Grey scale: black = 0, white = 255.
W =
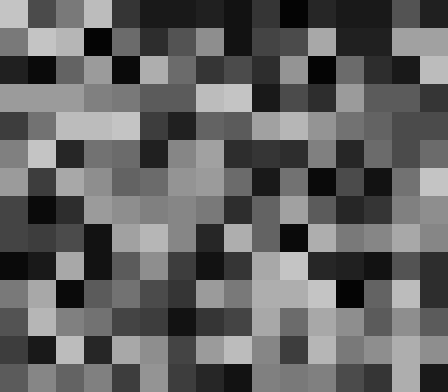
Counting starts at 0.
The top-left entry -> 196
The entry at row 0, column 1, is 75
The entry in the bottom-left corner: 91
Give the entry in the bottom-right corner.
25
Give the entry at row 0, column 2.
121
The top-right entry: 32
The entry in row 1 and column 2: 182
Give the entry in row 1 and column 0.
121
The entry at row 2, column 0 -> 32
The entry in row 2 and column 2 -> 99

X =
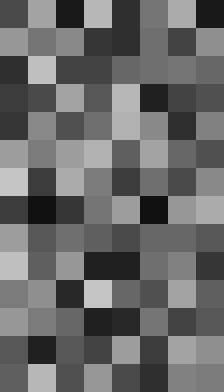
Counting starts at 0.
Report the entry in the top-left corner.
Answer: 74
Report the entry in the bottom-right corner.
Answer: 123
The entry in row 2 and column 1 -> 191
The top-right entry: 25
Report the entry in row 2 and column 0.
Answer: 47
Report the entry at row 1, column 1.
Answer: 117
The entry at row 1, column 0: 151
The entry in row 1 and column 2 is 137
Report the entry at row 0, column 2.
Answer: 25
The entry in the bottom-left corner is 95
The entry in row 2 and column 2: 67
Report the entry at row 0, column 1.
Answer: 163

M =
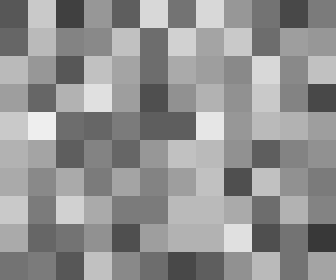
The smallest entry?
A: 56
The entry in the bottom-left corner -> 115
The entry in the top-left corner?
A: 87
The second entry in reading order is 201
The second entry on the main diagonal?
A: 186
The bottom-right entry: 164
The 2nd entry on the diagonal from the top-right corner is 158
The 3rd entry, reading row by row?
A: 64
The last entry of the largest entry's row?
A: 158
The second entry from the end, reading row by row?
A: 115
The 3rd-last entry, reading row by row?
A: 186
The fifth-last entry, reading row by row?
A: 94
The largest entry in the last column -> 193
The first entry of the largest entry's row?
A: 201
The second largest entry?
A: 230
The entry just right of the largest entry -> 109
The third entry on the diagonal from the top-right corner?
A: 216
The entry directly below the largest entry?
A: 164
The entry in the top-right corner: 123
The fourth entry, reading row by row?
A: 151
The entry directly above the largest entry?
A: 102
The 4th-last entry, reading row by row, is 145
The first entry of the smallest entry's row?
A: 170
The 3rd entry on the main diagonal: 87
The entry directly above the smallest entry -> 131

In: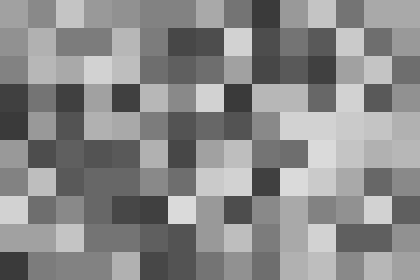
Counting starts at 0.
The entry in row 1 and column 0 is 145
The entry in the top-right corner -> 169
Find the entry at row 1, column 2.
124
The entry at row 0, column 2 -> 196
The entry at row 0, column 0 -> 161
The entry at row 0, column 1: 137
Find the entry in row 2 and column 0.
130
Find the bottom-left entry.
58
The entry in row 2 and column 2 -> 169
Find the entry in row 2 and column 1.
183
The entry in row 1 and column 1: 177

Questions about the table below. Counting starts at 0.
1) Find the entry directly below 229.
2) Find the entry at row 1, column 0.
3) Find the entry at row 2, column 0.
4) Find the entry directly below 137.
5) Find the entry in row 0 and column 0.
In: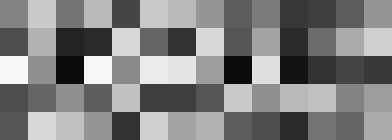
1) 62
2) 77
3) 247
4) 193
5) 131
